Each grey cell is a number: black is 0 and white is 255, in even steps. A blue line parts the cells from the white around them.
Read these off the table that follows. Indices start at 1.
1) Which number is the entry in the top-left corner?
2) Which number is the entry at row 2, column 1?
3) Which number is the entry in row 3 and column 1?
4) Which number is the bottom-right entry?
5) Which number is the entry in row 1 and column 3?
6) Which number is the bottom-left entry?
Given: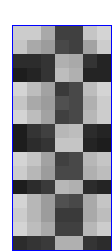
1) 204
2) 197
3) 44
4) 44
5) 169
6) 44
